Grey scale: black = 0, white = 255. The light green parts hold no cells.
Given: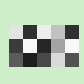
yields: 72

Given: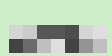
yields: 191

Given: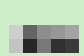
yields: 120

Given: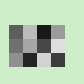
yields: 210

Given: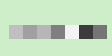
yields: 182

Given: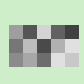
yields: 109

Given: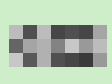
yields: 177

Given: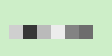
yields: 186
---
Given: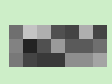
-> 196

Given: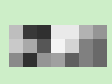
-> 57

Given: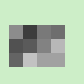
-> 61

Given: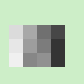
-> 168

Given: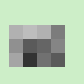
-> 189

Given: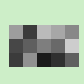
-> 59
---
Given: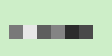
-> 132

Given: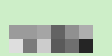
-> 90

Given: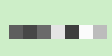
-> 62

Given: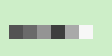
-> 62

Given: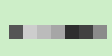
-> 46

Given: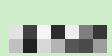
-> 86
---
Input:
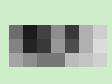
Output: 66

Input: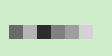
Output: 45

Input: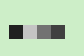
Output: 114

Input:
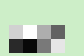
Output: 174

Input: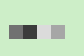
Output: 219

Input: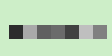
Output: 96

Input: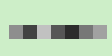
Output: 193

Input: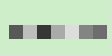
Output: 54
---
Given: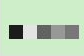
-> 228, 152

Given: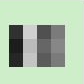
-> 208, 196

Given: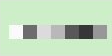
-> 250, 219

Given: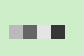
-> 228, 186

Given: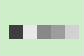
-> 232, 209

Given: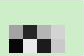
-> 234, 211

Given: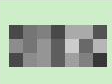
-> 204, 182

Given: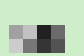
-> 204, 193
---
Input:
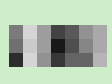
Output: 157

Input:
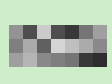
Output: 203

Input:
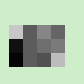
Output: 134

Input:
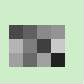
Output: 137

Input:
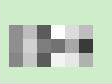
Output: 91

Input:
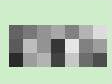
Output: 147

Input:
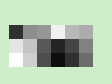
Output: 150
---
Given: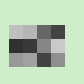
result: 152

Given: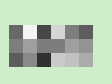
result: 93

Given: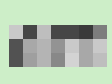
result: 82

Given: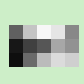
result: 14

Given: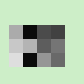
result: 222

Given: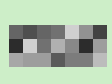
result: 167
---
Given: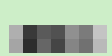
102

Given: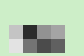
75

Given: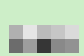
54

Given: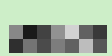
75

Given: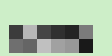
192

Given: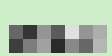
161
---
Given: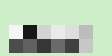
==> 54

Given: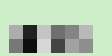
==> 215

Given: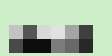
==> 12

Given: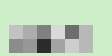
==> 43

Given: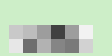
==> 178

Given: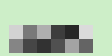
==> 50

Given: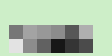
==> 97

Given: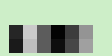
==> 92
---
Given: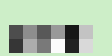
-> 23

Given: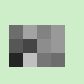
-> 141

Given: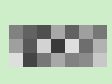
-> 110

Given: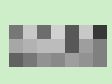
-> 158

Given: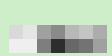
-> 196

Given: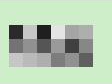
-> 64
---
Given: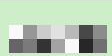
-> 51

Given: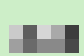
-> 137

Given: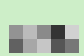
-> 198

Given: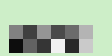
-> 53

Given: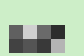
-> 57

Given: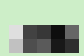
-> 90
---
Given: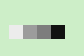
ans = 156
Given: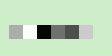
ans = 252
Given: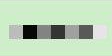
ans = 7
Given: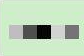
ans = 79
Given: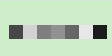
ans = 210
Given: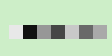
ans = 17
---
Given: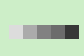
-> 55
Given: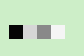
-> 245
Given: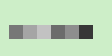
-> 55
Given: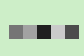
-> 76
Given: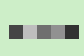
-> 49
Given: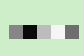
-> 110
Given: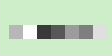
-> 223
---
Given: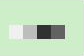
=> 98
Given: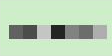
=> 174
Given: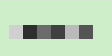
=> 84
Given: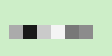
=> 140
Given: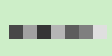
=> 223
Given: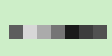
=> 81
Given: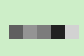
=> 210
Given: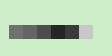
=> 200
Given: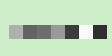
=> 47
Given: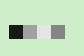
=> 133
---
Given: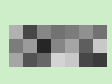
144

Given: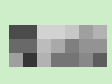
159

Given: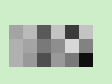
59

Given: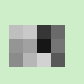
54

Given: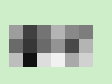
137

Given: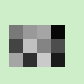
165

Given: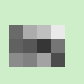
191

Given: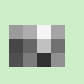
245

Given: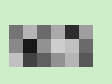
45

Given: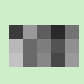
41
